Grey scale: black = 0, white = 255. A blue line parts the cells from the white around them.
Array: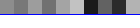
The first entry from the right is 179
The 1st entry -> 141

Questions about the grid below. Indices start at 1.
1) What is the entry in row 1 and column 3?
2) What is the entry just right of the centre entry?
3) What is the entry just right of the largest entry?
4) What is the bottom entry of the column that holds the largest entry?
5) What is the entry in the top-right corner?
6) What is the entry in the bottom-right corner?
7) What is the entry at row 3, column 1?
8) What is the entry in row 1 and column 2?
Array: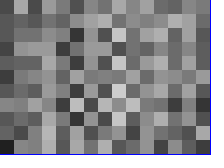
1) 74
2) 122
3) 107
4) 87
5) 122
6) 61
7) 87
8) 168

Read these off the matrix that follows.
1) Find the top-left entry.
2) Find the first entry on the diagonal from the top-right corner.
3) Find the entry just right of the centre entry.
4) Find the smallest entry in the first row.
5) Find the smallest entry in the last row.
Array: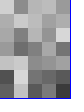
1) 208
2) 154
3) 168
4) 140
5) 59

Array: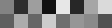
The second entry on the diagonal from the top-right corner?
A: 138
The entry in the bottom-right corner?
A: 81
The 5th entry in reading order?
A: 231
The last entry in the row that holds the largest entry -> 218
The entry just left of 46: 131

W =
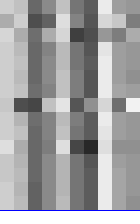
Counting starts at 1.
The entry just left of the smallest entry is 70
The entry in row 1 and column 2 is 193
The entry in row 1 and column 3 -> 104
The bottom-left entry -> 206
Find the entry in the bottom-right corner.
144
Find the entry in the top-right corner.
151
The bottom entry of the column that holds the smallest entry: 92
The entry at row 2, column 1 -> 172
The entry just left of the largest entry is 110
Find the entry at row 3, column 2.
172
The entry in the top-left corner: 206
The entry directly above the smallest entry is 92
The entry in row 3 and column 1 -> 214
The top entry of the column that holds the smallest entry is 92
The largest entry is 242
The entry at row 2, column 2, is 206
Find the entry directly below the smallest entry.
85
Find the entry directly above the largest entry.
158
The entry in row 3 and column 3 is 110

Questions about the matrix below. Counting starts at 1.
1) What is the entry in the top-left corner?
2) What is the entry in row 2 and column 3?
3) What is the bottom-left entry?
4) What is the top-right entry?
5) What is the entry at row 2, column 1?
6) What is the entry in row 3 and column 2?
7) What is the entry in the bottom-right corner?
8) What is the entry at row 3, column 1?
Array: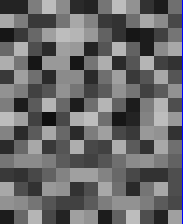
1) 35
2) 57
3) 28
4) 111
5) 168
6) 57
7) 160
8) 22

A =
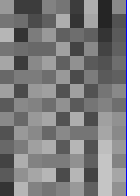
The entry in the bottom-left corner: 52
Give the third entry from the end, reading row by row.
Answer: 96
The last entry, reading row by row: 145
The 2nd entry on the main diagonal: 110
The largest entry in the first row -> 174
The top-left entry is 153
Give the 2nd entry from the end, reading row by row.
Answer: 197
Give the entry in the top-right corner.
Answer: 137
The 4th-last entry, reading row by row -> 153
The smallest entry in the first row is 37
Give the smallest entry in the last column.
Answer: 82
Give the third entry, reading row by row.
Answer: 60
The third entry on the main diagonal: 124
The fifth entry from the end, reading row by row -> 130
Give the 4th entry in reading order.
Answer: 130

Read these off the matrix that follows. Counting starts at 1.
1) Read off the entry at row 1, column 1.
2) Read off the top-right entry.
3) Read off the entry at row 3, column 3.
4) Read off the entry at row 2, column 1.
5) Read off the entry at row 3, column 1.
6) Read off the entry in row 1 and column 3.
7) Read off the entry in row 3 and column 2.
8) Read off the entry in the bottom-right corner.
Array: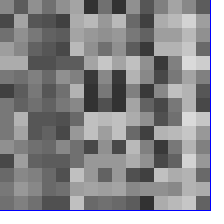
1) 136
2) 92
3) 120
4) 72
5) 112
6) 144
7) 144
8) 98

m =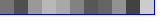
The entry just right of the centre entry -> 87
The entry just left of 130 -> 168
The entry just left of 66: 146

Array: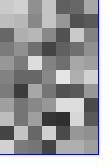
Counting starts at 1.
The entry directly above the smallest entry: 221
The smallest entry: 47
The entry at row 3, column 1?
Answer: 103
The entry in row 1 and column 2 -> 209
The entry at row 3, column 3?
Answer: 183
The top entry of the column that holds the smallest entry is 96
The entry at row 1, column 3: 144
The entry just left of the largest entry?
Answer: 136
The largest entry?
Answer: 229
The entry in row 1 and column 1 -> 202
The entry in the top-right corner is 167
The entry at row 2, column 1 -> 189
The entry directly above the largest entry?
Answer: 111
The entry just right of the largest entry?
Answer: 175
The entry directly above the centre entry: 130

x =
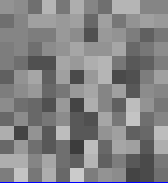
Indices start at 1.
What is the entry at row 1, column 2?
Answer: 140
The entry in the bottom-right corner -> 111
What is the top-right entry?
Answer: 133
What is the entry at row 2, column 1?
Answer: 111
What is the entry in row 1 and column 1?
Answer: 147
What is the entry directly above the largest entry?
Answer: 96
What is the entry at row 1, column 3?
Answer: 111
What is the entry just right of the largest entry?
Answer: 125
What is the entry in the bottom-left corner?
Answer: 125
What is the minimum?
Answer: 60
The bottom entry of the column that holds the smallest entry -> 203
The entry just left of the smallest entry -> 111
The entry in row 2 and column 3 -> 160
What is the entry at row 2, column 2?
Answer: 133
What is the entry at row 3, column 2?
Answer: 133
